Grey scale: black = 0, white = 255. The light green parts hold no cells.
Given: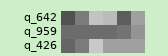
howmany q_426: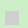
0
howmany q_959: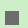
4
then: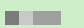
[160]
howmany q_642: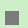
1
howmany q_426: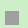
3
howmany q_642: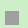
1

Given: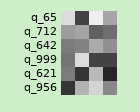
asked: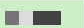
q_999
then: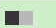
[38]
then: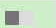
[67]
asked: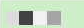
q_65

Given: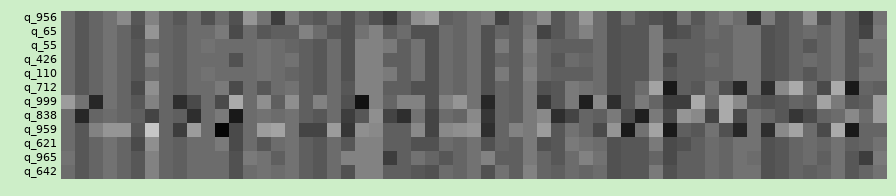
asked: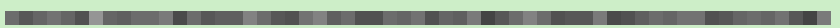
q_65
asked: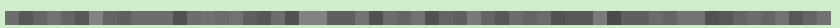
q_426

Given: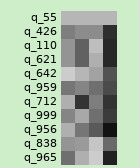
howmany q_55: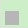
4
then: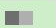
[204]
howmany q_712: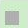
1
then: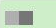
[89]
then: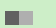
[40]
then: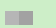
[83]

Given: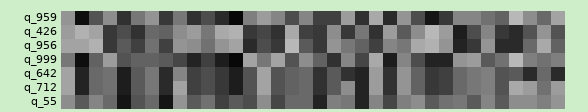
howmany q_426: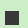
5
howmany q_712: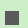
2
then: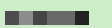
[127]

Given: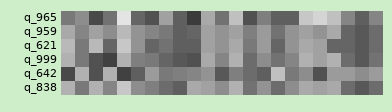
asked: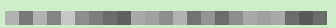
q_838
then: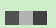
[95]
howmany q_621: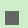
5
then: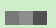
[155]
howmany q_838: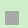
3

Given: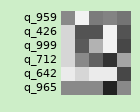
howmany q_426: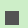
3
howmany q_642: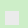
3
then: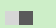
[178]
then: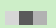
[242]
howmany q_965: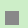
4
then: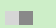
[97]

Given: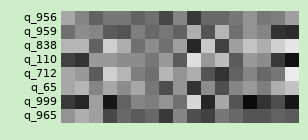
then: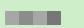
[78]
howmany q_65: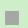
3
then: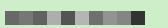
[44]
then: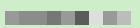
[91]
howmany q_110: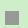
5

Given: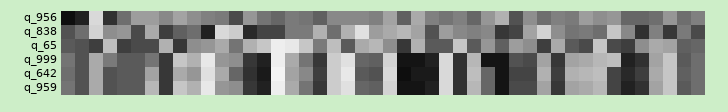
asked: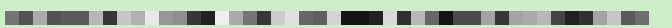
q_959
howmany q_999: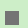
3
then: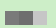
[136]
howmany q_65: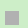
3
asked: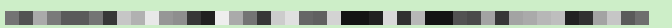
q_999
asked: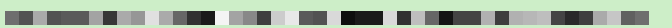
q_642
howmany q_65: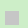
4

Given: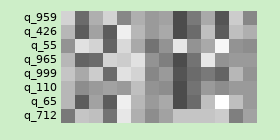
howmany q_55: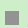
4
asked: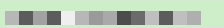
q_426
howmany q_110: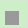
5
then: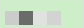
[135]
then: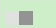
[127]

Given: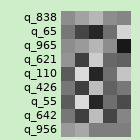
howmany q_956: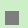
3
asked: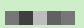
q_426

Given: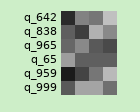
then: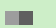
[95]
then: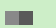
[74]
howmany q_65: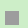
1
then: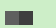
[177]
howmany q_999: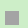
2

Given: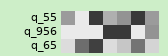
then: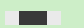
[147]
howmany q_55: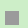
2
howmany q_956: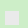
4
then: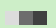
[220]
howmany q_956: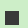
2
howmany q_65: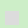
2
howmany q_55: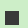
2

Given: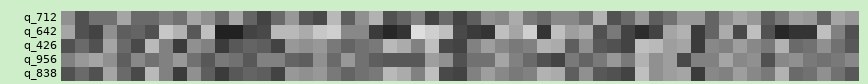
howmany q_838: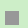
2
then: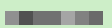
[81]

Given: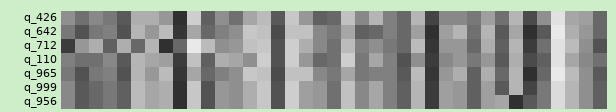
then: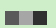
[89]
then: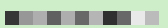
[143]
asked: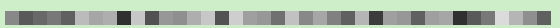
q_956

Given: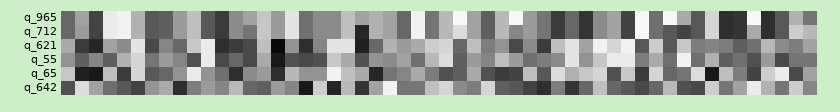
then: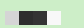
[46]
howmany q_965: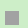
6

